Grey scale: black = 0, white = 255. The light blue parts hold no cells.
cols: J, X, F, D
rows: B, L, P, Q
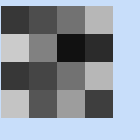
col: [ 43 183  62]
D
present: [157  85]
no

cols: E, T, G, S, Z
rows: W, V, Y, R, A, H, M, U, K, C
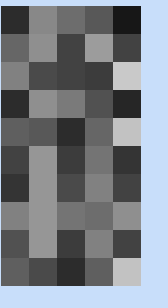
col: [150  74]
T
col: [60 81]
S
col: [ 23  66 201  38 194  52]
Z
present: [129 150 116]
yes
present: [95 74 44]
yes
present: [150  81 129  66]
no

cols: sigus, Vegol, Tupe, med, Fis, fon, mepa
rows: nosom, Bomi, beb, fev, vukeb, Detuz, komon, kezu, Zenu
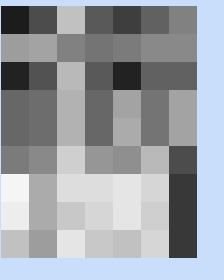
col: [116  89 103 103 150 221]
med
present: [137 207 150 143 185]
yes
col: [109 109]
Vegol
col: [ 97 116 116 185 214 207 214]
fon
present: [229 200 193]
yes
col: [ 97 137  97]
fon
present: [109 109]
no

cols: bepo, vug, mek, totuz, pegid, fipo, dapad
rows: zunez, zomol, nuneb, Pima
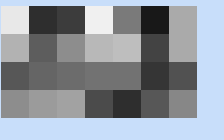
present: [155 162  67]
no
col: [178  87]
bepo

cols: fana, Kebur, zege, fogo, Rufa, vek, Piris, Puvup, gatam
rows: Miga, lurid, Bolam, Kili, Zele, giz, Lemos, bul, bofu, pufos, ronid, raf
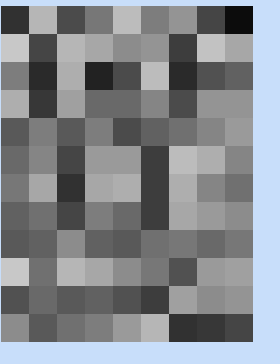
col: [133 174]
Puvup
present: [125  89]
yes

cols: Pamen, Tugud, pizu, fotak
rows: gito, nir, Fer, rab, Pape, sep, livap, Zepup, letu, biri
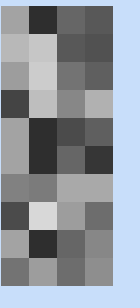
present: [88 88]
no
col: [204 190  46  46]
Tugud
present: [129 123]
yes
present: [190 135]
yes
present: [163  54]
no
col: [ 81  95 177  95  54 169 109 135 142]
fotak

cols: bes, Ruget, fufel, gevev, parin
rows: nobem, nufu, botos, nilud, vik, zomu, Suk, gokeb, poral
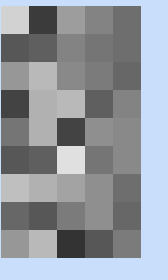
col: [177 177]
Ruget
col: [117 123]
gevev
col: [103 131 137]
parin

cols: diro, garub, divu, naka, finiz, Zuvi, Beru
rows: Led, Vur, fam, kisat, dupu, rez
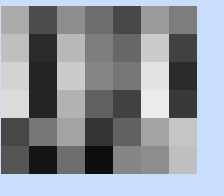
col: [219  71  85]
diro
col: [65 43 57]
Beru
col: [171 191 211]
diro
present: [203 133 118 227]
yes
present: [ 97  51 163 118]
no
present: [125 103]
yes
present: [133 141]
yes

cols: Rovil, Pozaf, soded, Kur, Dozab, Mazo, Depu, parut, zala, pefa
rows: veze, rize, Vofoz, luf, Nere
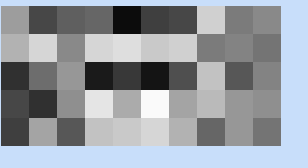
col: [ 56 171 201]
Dozab
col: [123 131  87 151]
zala
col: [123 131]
zala
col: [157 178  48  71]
Rovil
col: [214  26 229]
Kur
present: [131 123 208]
no

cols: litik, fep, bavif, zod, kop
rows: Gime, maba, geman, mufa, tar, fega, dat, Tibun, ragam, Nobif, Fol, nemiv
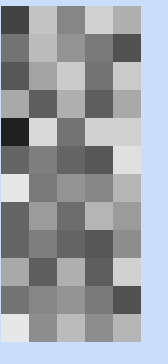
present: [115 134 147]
yes
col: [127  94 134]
fep
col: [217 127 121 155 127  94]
fep
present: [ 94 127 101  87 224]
no

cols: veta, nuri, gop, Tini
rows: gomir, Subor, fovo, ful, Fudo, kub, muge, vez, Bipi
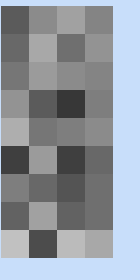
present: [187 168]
yes
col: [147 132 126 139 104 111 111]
Tini
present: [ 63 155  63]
yes

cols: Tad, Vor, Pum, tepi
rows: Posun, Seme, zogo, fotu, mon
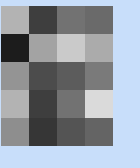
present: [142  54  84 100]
yes
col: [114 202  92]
Pum
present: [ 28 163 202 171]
yes

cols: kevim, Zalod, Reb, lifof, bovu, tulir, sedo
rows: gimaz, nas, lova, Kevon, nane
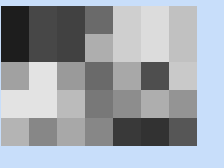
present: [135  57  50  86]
yes
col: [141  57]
bovu

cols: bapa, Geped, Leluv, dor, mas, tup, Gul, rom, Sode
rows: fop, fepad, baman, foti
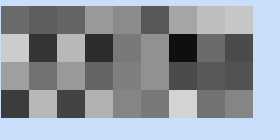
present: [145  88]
no
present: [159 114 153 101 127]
yes
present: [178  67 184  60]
no
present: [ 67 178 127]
no
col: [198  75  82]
Sode
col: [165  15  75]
Gul
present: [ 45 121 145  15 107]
yes

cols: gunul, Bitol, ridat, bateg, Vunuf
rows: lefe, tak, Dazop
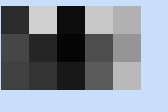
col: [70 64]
gunul
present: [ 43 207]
yes
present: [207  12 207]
no

